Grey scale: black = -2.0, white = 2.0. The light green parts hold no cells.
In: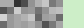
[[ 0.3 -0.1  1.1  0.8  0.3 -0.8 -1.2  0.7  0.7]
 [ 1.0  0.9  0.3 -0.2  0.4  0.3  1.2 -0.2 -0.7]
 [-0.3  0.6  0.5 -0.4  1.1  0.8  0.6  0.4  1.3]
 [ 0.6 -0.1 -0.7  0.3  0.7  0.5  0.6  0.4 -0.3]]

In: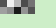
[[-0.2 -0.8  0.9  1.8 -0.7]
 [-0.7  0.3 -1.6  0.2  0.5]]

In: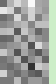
[[ 0.5  0.6  1.9  0.9  1.4  0.8 -0.3]
 [ 0.4  0.7  1.3  0.7 -0.1  1.3  1.6]
 [ 0.7  0.0  1.3  0.2  1.4  0.0 -0.3]
 [ 1.0  1.0  0.1  0.9  0.7  0.3  0.1]
 [ 0.1 -0.4  0.5  1.1 -0.6  1.0  0.9]
 [ 0.1  0.3  0.8 -0.2  0.8 -0.3 -0.4]
 [ 0.6  1.4 -0.7  0.8  0.4  0.3  0.0]
 [ 0.2 -0.6  0.0  0.6 -0.7  0.5  1.1]
 [-0.4  0.6  0.2 -0.7  0.8  0.1 -0.2]
 [ 0.9  1.2 -1.2  0.7  0.0 -0.3 -0.1]
 [ 0.5 -0.6 -0.4  0.1 -0.3  0.0  1.3]
 [ 0.0  0.4  0.4 -0.2  0.9 -0.1 -0.1]]

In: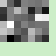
[[ 0.1 -0.2 -0.1  0.0 -1.3 -0.5  1.1]
 [-1.7 -0.4 -1.5  0.2  0.9  0.0 -1.1]
 [ 1.7  1.8 -0.7 -0.4 -0.3  0.0 -1.3]
 [-0.2 -0.2 -0.3  0.0 -0.6  2.0  0.9]
 [-0.3  0.2  0.9 -0.7 -0.4  0.7  1.1]
 [-1.3 -0.6  0.6 -0.5 -1.3 -2.0  0.1]]

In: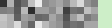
[[ 0.0  0.3  1.4  0.9  0.2  0.6  0.4  0.2  1.7  1.0 -0.3 -0.7  0.8 -1.2]
 [ 0.6  1.0 -0.3 -0.2 -1.0  0.8  0.2  0.5  0.5 -1.3  0.9 -0.6  0.1  0.0]
 [ 0.2 -0.1  1.0  0.5 -0.7  0.2  0.6 -0.3 -0.4  0.3  0.5 -0.5  0.8  1.1]
 [ 0.6  0.6 -0.3 -0.2 -0.5  0.3  0.5  0.9  1.6 -0.4  0.3  1.4  0.8  1.0]]

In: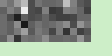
[[-0.8 -0.6  0.0  1.0 -0.3 -0.4 -0.4 -0.2 -0.8  0.9  0.4 -0.2  0.1]
 [-1.0 -0.4 -0.1  0.0 -1.0 -1.1  0.0 -0.9 -0.8  1.7 -0.3  0.0 -0.5]
 [-0.4 -0.4 -0.9 -1.0 -1.0 -0.8 -0.4 -0.7 -0.8 -0.5 -1.5 -0.8 -0.3]
 [-0.2  0.3 -0.8  0.2 -0.1 -0.3 -0.4 -0.2 -0.5 -1.6  0.2 -0.5 -0.3]
 [-0.7 -1.0  0.0 -1.2 -0.1 -0.9 -0.3 -0.1 -0.6  0.5 -0.1 -0.5 -0.3]
 [-0.5  0.3 -0.4 -0.3 -0.4 -0.4  0.2 -0.2 -0.3 -0.2 -1.2  0.2 -0.5]]

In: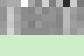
[[-0.1  1.2 -1.3  0.9  0.0  1.3  0.1  0.6  2.0  0.7  0.7  0.5]
 [ 0.3  0.5  0.9  0.2  0.3  0.1  0.5  0.1  0.2  0.5  1.1  0.3]
 [ 0.2  0.4  0.9  0.1  0.3  0.3  0.2  0.2  0.2  0.6  1.2  0.3]
 [ 0.4  0.5  0.9  0.1  0.2  0.2  0.4  0.0  0.3  0.5  1.1  0.4]
 [ 0.6  0.4  0.8  0.2  0.3  0.2  0.2  0.2  0.2  0.6  1.3  0.5]]
